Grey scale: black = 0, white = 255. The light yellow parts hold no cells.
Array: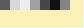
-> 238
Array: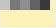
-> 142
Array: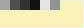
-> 50
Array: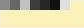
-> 194
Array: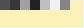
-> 161
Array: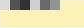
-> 50
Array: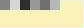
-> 45
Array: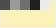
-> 111
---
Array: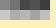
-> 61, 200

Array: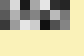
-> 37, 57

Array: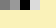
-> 219, 122

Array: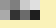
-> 224, 170

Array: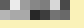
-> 73, 181

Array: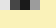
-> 156, 228

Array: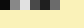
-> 107, 10

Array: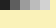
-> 210, 33

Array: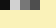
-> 78, 15

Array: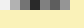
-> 149, 241
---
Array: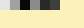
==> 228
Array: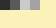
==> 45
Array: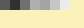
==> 89
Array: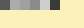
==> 88
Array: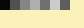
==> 7
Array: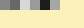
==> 134
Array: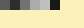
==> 90
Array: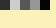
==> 47
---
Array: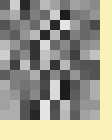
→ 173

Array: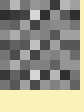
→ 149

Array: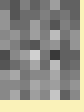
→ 127

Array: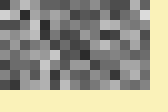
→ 131

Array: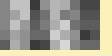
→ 93

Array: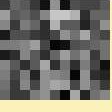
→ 35

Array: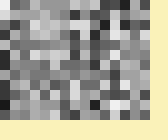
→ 76
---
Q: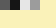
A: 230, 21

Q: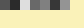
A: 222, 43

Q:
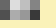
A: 221, 57

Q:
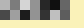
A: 213, 16

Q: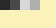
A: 216, 41

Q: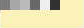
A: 239, 50

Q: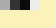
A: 236, 11

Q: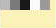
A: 250, 25
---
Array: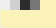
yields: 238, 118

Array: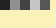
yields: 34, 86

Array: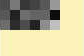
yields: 76, 191

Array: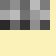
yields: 114, 72

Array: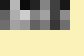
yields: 23, 110

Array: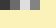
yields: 56, 131

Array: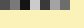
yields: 79, 109

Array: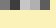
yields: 121, 93

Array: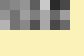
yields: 126, 105
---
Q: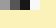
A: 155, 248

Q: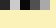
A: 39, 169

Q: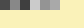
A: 74, 169

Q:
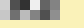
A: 208, 143

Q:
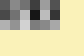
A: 91, 168

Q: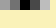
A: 159, 189

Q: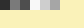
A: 46, 166
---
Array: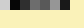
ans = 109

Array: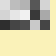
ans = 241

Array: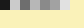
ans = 183

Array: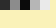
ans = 11

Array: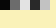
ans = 227

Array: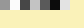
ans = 195
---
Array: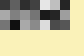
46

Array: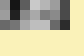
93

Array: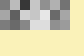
55

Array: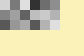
223

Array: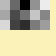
1

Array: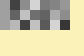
141

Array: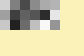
74

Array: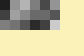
180

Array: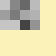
104

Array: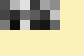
225
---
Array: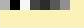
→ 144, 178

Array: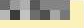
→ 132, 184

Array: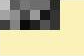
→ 42, 62

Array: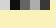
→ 56, 212

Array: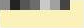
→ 68, 138

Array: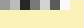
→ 250, 154

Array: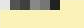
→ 33, 230
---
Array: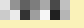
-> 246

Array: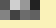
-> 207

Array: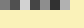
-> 210

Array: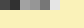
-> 229

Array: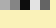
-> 227

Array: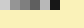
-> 205

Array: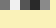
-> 240

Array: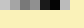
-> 197
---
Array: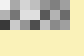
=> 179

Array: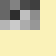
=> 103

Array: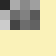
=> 180

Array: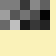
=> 158

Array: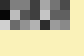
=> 6

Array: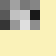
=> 88

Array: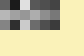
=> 183

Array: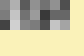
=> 124

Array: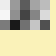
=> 246
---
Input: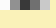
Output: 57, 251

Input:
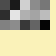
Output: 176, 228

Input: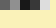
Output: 24, 221

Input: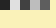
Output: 65, 224

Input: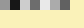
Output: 109, 233

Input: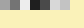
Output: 31, 237

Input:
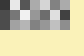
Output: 151, 241
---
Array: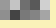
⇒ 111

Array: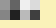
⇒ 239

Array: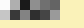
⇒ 26

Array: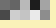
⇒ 185

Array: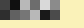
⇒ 184

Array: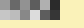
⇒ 146

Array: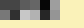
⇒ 92

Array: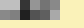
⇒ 53
